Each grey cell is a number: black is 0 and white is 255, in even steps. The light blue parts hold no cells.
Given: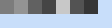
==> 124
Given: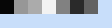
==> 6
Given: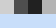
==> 207
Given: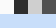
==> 250
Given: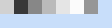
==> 209
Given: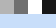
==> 180
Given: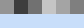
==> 148
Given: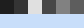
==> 30
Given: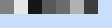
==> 128
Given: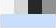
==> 246
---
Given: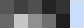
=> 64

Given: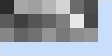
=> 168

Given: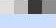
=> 189

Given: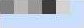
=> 184

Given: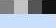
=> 195

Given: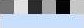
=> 226
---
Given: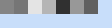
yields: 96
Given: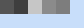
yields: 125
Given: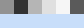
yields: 90
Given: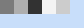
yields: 204
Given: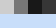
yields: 54
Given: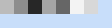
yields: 216
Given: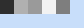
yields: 126
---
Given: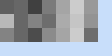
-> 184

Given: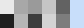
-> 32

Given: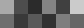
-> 110

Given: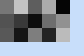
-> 82

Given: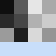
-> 42

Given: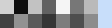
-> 65
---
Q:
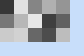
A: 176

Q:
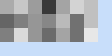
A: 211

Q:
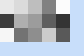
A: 129

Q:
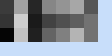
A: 167

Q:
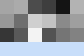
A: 20

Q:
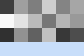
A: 132

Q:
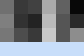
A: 97

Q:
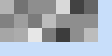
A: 66

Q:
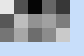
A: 102

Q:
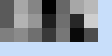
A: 167
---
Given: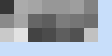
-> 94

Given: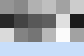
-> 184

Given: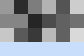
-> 185

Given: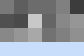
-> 114

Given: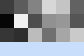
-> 112

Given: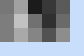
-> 133

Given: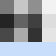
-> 170

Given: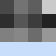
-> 135
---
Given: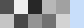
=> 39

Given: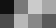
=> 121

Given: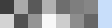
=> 110

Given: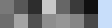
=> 102

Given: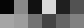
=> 216

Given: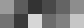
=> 73

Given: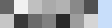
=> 178

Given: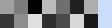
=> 111
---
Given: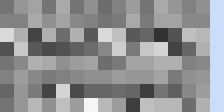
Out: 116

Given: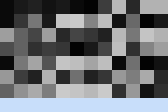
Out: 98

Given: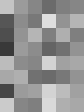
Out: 203

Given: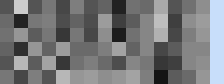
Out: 119

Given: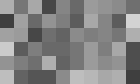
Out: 190

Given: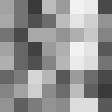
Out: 147
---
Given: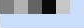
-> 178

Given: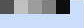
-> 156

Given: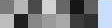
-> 189

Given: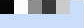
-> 203

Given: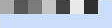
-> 196

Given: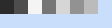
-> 214

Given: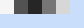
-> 215

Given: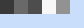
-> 146

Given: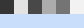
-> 227

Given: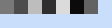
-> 189
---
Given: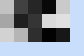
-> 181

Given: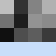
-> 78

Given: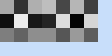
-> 99

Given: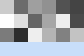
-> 45

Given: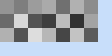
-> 83

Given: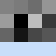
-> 21

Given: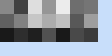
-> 46
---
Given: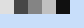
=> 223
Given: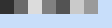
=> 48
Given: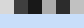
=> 216
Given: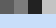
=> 93
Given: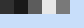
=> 48
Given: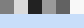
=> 126
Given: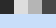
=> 42
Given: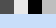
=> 78
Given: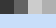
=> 54
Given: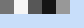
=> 115
